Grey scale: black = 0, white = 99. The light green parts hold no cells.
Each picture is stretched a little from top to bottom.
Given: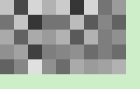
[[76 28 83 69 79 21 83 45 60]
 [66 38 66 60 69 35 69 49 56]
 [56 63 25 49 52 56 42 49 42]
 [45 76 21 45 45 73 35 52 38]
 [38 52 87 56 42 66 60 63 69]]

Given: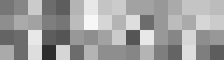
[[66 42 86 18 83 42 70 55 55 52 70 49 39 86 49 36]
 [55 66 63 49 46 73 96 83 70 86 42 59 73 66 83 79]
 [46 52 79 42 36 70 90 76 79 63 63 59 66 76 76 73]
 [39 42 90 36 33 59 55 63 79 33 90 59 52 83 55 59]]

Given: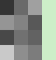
[[78 55 48]
 [58 51 34]
 [28 44 38]
 [20 41 62]]

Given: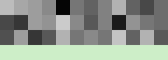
[[73 65 61 53  2 46 38 50 69 38 28 42]
 [31 61 21 34 69 46 53 46 76 38 69 34]
 [28 21 61 57 79 53 34 50 10 57 46 42]]

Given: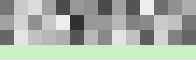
[[63 82 56 78 92 19 59 59 71 50 53 78 75 46]
 [46 78 85 63 29 59 56 29 63 33 92 43 56 67]
 [40 88 75 71 67 33 71 53 88 75 36 82 50 40]]

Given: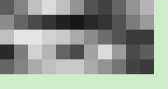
[[74 89 89 81 78 66 54 42 32 23 23]
 [54 39 29 20 13  9 16 20 32 48 60]
 [39 51 66 74 78 78 66 57 45 26 23]
 [36 51 74 85 74 57 32 26 39 57 70]
 [16 48 81 70 39 29 63 85 60 29 36]]
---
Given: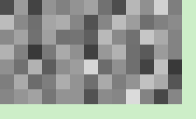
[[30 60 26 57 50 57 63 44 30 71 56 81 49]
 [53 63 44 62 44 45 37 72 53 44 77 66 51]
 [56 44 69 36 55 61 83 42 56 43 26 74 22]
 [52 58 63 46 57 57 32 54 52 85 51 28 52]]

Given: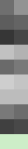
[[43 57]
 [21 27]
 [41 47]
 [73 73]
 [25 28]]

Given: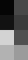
[[ 2 28]
 [82 31]]

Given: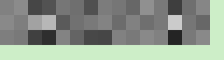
[[50 54 27 32 46 43 31 48 46 40 56 47 24 43 52]
 [49 47 25 18 51 39 28 27 50 47 53 50 14 47 53]]

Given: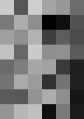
[[79 33 80 64 59 42]
 [62 56 69 24 36 29]
 [41 49 65 63 22 12]
 [35 34 57 67 55  8]]

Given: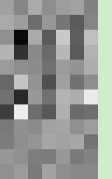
[[62 52 66 55 61 63 50]
 [56  3 66 35 78 36 74]
 [60 55 54 44 60 57 67]
 [44 16 59 44 70 67 91]
 [47 56 54 63 64 56 61]
 [59 56 49 48 59 47 51]]

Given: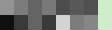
[[57 48 39 47 30 34 31]]

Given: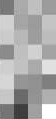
[[47 66 74 60]
 [79 71 61 73]
 [80 75 66 87]
 [77 41 57 68]]

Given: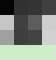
[[ 2 19 20 25]
 [62 24 26 81]]
